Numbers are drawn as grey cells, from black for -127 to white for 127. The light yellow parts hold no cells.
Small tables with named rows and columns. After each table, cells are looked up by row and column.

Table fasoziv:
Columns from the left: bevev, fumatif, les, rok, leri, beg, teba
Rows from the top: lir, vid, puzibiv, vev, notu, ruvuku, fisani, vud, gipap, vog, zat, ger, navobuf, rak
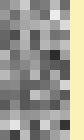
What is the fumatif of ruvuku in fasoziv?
-21
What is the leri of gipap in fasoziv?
-16
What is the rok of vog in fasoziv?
64
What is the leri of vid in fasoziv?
-18
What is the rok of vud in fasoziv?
53
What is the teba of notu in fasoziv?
63
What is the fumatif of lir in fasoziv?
33
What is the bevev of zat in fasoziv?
-37
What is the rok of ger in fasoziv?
21
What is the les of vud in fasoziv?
-13
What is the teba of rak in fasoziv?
58
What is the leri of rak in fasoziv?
-7

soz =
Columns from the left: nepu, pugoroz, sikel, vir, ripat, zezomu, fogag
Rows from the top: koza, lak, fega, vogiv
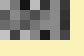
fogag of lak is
-77
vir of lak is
-49
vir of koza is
61
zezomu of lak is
10
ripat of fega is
9
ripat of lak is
-8
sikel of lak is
-24
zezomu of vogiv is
10

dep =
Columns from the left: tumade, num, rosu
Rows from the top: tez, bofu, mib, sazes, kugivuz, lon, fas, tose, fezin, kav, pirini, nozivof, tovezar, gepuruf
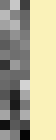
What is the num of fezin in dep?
-35
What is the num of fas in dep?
26
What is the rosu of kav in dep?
39
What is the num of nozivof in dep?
-49
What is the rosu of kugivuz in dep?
6
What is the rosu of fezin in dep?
83
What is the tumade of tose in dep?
-16
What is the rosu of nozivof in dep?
45
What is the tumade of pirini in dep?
-8
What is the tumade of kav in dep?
-43
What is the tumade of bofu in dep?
57
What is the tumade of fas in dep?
-77
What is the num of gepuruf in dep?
-3
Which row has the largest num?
tez

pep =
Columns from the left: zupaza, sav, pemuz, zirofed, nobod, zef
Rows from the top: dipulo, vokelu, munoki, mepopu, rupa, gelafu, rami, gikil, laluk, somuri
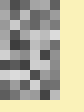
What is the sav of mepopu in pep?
-43
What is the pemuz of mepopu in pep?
39
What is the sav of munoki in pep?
74
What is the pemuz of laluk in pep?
-35
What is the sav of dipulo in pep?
-50
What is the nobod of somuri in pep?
-59
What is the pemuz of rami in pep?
-62
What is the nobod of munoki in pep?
26
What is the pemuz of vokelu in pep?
60
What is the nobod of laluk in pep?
-18
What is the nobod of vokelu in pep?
-10
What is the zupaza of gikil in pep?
79
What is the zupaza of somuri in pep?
-34
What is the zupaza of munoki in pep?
25
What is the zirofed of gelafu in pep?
73
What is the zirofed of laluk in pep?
81
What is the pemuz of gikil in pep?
83
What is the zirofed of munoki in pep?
-25
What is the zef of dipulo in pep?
-31
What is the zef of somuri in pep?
58

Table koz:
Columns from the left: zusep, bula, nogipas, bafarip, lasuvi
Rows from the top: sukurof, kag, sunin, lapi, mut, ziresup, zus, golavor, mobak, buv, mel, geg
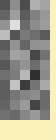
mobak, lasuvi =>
41
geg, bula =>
-22
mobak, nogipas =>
-67
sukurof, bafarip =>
48
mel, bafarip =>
-59
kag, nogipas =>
-35
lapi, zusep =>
60
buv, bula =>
-9
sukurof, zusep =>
-44
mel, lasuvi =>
-20
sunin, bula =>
94
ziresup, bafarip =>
-56
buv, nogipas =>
5
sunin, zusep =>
19
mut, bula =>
18
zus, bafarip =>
-18
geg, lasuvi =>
-7
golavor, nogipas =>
55
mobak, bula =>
66

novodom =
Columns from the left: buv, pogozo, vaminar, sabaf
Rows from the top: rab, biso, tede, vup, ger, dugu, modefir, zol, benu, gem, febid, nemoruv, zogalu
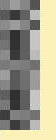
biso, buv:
-38
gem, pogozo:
-80
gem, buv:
-32
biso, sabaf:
60
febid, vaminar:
-33
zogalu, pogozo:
-68
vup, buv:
-24
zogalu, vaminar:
-30
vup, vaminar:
-33
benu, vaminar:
-17
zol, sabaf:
28
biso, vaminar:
-30
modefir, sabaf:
-15
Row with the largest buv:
zol

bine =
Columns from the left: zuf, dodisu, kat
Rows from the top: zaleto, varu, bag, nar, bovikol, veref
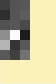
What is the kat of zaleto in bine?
-40
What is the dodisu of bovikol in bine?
-75
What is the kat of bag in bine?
-53
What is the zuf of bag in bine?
-45
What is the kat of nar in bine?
-99
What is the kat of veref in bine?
-13
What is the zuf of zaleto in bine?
-63
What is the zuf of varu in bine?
-80
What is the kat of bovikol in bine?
-39
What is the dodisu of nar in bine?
123
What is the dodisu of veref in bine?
-64
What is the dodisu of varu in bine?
-42
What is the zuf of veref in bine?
-39
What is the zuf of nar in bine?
14
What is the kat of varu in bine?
-35
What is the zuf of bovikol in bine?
52
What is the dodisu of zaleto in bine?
-43
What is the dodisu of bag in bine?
-40
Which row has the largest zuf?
bovikol

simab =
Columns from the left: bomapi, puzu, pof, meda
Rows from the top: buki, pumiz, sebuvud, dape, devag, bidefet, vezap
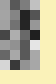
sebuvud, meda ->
23
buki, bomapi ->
34
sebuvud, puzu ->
-13
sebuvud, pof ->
-90
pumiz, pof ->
-92
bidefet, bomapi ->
-24
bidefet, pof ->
-38
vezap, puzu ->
-70
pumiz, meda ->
-43
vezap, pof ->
19
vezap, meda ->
39
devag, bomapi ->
29
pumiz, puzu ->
5
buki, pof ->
-2
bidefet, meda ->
40
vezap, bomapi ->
86
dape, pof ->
-22
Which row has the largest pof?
vezap

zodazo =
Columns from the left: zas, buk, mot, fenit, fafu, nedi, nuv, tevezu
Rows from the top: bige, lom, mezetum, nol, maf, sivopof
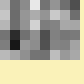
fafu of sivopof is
-13
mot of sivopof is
16
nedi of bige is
20
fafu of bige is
-12
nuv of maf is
1
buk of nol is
-83
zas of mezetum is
54
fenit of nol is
16
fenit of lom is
44
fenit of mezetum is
82
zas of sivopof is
57
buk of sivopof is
38
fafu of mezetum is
-2
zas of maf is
-1
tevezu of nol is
-5
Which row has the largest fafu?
lom

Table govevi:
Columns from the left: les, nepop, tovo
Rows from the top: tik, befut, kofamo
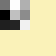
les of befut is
-127
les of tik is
-12
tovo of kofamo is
113
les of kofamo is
-96
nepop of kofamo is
-91
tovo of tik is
48
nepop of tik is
125
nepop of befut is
64
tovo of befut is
12

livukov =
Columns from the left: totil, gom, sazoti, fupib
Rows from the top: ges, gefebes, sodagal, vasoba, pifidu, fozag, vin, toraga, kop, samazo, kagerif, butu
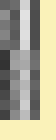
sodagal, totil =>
-8
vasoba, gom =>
-37
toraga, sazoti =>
71
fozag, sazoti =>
47
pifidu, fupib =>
-48
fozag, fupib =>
-20
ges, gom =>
-19
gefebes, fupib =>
-50
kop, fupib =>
-26
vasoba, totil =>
4
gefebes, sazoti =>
98
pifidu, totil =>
-19
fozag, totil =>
-72
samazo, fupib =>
-36
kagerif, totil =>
-39
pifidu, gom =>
-25

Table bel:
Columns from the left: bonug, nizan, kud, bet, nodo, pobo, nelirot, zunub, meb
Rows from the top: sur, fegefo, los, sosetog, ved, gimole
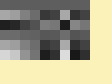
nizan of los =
-88
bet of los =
-45
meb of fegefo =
-61
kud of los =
-62
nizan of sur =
-34
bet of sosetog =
-30
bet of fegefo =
-19
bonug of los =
-96
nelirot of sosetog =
-18
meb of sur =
-33
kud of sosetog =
-27
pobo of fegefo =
-62
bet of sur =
-34
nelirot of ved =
42
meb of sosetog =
-38
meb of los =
-9
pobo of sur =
-33

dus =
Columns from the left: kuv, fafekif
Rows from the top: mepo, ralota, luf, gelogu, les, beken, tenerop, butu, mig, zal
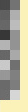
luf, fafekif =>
60
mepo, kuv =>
-54
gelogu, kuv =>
-72
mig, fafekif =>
-2
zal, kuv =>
-18
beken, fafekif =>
41
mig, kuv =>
-21
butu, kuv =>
23
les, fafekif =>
19
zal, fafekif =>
86
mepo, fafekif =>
-12
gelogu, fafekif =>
18
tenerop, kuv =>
73
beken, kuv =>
-24
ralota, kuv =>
-31
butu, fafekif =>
0
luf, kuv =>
-24
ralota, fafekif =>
47
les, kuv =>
52

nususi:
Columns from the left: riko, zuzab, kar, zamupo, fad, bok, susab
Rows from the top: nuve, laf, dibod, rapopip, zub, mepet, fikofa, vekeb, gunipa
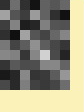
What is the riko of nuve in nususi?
-79
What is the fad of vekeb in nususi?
-69
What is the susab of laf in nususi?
-110
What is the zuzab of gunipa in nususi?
-86
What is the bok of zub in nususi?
-56
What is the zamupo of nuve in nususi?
-108
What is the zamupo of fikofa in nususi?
-49
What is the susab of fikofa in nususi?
-28
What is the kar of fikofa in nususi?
-51
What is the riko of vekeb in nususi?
-102
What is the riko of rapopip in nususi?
-80
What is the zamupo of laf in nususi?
27

